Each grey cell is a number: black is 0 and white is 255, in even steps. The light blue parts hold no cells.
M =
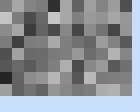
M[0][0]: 127
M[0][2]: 131
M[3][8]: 156
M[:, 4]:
[48, 197, 73, 170, 122, 127, 182, 149]
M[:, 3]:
[124, 104, 99, 127, 108, 109, 149, 100]
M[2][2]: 60
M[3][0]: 124
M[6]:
[37, 99, 141, 149, 182, 140, 86, 185, 122, 126, 128]
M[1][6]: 128
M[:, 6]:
[98, 128, 70, 113, 152, 75, 86, 120]
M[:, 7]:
[159, 154, 140, 102, 109, 135, 185, 125]
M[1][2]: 76
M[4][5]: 126
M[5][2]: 90
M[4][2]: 106
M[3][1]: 64
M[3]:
[124, 64, 125, 127, 170, 127, 113, 102, 156, 130, 89]
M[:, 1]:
[167, 125, 165, 64, 162, 105, 99, 98]
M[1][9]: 166
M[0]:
[127, 167, 131, 124, 48, 167, 98, 159, 131, 156, 80]
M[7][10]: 141
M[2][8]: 114

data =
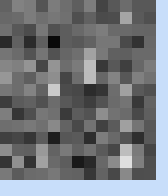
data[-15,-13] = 98
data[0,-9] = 124
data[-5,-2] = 116
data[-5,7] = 115
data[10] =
[110, 113, 121, 112, 137, 99, 73, 115, 65, 91, 160, 116, 87]
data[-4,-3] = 83
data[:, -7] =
[94, 79, 105, 88, 111, 123, 110, 72, 76, 92, 73, 90, 98, 25, 98]
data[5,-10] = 70
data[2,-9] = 81
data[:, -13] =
[98, 104, 112, 41, 117, 134, 151, 119, 61, 126, 110, 64, 141, 52, 121]
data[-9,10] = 87
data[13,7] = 41
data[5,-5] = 56
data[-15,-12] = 130
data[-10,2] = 148
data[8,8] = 83
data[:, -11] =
[124, 124, 76, 43, 83, 148, 94, 131, 97, 79, 121, 54, 96, 51, 107]
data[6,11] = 128
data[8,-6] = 62
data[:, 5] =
[110, 112, 93, 93, 102, 109, 69, 76, 88, 58, 99, 87, 122, 93, 100]
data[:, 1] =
[130, 107, 88, 97, 107, 128, 109, 109, 91, 54, 113, 70, 98, 144, 91]
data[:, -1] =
[88, 80, 101, 104, 106, 123, 114, 80, 99, 95, 87, 89, 69, 78, 79]
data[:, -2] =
[88, 90, 102, 50, 106, 103, 128, 89, 56, 73, 116, 46, 122, 127, 78]
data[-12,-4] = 119
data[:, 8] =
[68, 75, 125, 119, 121, 56, 103, 53, 83, 142, 65, 125, 90, 104, 99]
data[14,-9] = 120
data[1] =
[104, 107, 124, 111, 119, 112, 79, 97, 75, 77, 165, 90, 80]
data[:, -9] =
[124, 119, 81, 9, 82, 148, 142, 202, 108, 112, 137, 30, 99, 106, 120]

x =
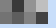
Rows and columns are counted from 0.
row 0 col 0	128
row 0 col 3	191
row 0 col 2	147
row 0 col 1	57

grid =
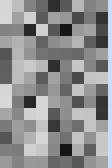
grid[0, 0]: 214
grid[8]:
[215, 123, 40, 214, 161, 144, 81, 138, 51]
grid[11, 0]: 85
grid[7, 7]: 154
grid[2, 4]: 86
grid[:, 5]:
[88, 151, 23, 151, 108, 129, 120, 99, 144, 143, 132, 113, 23, 111]
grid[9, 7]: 195
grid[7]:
[212, 155, 145, 118, 150, 99, 197, 154, 99]
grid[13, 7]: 148
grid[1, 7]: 120
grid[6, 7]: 195
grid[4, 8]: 159
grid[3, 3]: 98
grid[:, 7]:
[129, 120, 162, 95, 137, 133, 195, 154, 138, 195, 195, 145, 95, 148]
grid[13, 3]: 151
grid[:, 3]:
[103, 91, 209, 98, 116, 183, 91, 118, 214, 214, 195, 214, 197, 151]
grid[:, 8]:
[142, 51, 73, 51, 159, 88, 199, 99, 51, 54, 160, 199, 199, 164]
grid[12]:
[127, 123, 208, 197, 136, 23, 174, 95, 199]
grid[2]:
[132, 133, 40, 209, 86, 23, 153, 162, 73]
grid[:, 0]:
[214, 215, 132, 163, 85, 95, 97, 212, 215, 167, 121, 85, 127, 154]
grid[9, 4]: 87
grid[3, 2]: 157
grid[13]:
[154, 132, 153, 151, 102, 111, 88, 148, 164]
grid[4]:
[85, 181, 148, 116, 109, 108, 105, 137, 159]
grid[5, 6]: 197

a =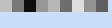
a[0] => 191
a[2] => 14

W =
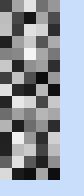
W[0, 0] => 62
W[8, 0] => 36
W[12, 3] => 68
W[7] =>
[224, 41, 28, 184, 16]
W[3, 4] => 171
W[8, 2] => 212
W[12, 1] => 187
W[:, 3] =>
[113, 166, 211, 86, 167, 159, 12, 184, 71, 182, 146, 46, 68, 32, 166]
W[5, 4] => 46
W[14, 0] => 218
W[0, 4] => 151
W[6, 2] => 79
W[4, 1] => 136
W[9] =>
[109, 160, 128, 182, 167]
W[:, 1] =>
[164, 72, 59, 161, 136, 37, 193, 41, 231, 160, 30, 238, 187, 224, 27]
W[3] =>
[32, 161, 201, 86, 171]
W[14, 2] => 15
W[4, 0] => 130

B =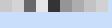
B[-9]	201
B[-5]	52

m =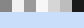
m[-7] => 134
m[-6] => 241
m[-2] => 189

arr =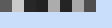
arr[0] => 91
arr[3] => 34
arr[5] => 36
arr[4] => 172
